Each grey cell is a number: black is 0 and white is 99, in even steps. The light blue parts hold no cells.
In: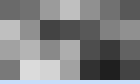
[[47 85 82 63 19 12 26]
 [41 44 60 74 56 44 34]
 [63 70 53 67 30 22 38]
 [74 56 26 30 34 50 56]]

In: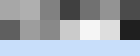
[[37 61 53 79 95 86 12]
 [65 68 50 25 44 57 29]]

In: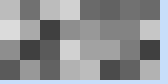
[[73 44 73 81 41 38 44 41]
 [35 59 38 69 73 29 38 69]
 [55 25 35 81 63 63 48 25]
 [85 66 25 55 59 51 51 77]]

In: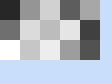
[[99 77 92 61 32]
 [15 58 81 36 65]
 [43 85 73 89 25]]

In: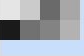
[[10 44 51 69]
 [89 79 41 65]]

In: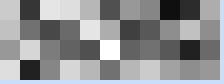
[[79 21 89 86 71 31 59 52  6 17 67]
 [86 13 52 83 71 44 71 79 63 55 59]
 [59 83 48 38 31 99 38 44 34 13 41]
 [75 44 28 41 89 67 25 34 55 75 55]]

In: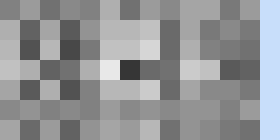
[[71 32 71 28 47 75 75 83 41 68 50 47 44]
 [64 35 68 32 50 71 71 79 41 64 53 53 47]
 [68 38 64 35 57 71 71 75 41 64 47 53 47]
 [64 41 60 38 57 64 60 71 44 57 53 47 44]
 [53 57 50 53 50 60 53 57 53 57 57 50 60]
 [50 60 44 53 50 68 44 60 53 64 64 47 60]
 [75 68 38 44 68 90 21 41 44 79 75 35 38]]

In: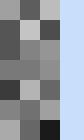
[[62 36 73]
 [51 44 62]
 [33 51 58]
 [47 47 55]
 [23 70 40]
 [33 76 30]
 [66 40 10]]

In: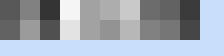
[[38 60 31 88 63 57 71 50 46 27]
 [34 50 20 95 63 67 78 42 38 23]]
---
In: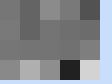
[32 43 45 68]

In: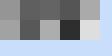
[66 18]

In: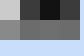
[23 43]

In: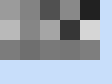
[13 21 47]

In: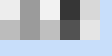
[84 32]

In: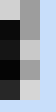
[61  4]

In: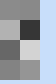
[53 69]

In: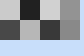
[57 22]
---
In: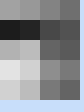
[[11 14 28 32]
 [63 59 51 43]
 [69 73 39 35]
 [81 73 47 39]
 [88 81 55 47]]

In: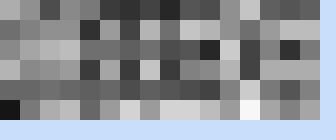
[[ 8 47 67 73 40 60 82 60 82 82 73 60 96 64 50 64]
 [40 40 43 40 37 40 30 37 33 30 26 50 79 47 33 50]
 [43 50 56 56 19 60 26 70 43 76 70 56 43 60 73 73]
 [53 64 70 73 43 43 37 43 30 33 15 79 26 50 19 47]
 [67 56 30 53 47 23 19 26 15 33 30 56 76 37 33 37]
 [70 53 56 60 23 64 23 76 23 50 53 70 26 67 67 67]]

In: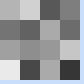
[[45 38 66 42]
 [62 55 59 77]
 [70 81 34 49]
 [91 28 66 21]]

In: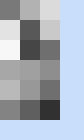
[[47 69 85]
 [51 37 19]
 [65 62 55]
 [72 59 43]
 [88 34 78]
 [96 27 43]]

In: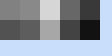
[[32 36 65 26  7]
 [50 53 83 40 22]]

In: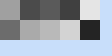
[[42 66 72 82 14]
 [62 29 35 25 89]]

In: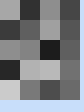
[[15 69 72 44]
 [23 37 62 33]
 [55 51 11 37]
 [65 19 55 27]
 [79 47 30 41]]

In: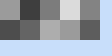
[[30 39 67 60 36]
 [60 24 48 85 51]]
